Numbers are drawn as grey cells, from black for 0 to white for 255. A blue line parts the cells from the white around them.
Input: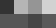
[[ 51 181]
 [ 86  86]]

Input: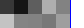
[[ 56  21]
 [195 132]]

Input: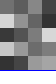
[[113  93]
 [213 147]]

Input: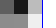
[[ 95  23]
 [140 141]]

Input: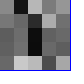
[[137  19]
 [119 104]]

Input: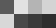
[[ 90 226]
 [216  73]]

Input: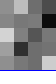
[[143 189]
 [134 120]]
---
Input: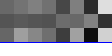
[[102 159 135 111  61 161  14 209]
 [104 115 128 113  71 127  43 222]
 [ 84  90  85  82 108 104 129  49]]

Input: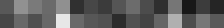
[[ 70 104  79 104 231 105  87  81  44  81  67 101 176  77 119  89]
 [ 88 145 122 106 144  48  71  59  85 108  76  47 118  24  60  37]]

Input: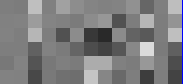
[[130 129  72 121 112 110 196 134 105 126  61 126  67]
 [126 124 191 128 161 141 132 129 131 145 102 127 190]
 [129 130 156 132 129 123 140 151  81 125 182 125 148]
 [130 126 182 126  81 140  56  41 139  99  89 125 191]
 [126 126  97 130 123 101  77  66  86 136 219 123  96]
 [120 131  84 120 127 123 172 172 128 124 152 127  77]]

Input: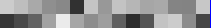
[[ 54  73  98 162 235 166 141 158  96  45  84 195 204 140  69]
 [204 190 169 143 136  49 196 152 195 182 166 169 132 131 199]]

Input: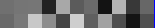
[[105 120 200 141  68 206  95 162  78  20  79]
 [112 117 118  34 168  91 106  19 180  56 103]]

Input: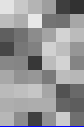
[[183 140  63 146 204 111]
 [227 200 180 158  62  49]
 [188 173 232 116 113 167]
 [ 95 113 140 164 211 187]
 [ 70 119 129 209 190 150]
 [135 133  55 188 211 132]
 [168 146 151 122 188 183]
 [186 191 198 166  82 105]
 [174 171 173 173 100  93]]
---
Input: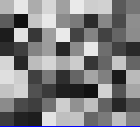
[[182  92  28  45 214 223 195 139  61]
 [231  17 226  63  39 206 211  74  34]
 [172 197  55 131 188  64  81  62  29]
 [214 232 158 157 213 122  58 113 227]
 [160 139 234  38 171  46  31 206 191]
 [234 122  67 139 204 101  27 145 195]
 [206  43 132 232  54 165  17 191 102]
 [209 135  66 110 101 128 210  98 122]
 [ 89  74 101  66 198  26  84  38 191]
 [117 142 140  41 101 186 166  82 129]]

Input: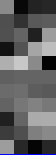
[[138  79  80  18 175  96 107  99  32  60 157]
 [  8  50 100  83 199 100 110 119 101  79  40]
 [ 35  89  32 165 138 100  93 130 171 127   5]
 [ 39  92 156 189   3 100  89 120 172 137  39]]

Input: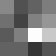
[[136 112  90  98]
 [ 81  67 128  98]
 [ 98 129 253  53]
 [125 150 200  84]]

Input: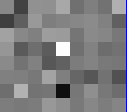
[[136  63 162 150 138 128 110 125]
 [ 66  95 136  90 115 127 178 121]
 [145 153 128 110 129 120 115 124]
 [144 126 157  92  87 163 117 152]
 [168 131 155 253  97 127  15 142]
 [112 135 117 112 124 102 119 121]
 [127 139 138 130 131  86 143 135]
 [114 129 134 109 121 114 120 125]
 [176  96 120 114 119  81 109 133]]

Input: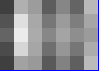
[[ 63  83 100  75  63]
 [176 223 235 214 162]
 [156 168 171 166 153]
 [ 93 119 135 111  89]
 [134 155 164 150 130]
 [100 126 142 118  95]
 [185 166 155 172 187]]

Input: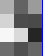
[[175 212 247 109]
 [ 99  76 218  80]
 [155  74  37 102]]
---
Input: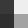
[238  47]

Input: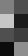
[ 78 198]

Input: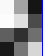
[ 21 223  95]

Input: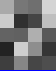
[212  69  97  35]

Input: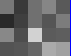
[ 89  85 210  86]

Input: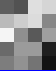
[213 220 143 106]

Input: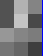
[132 196 151]
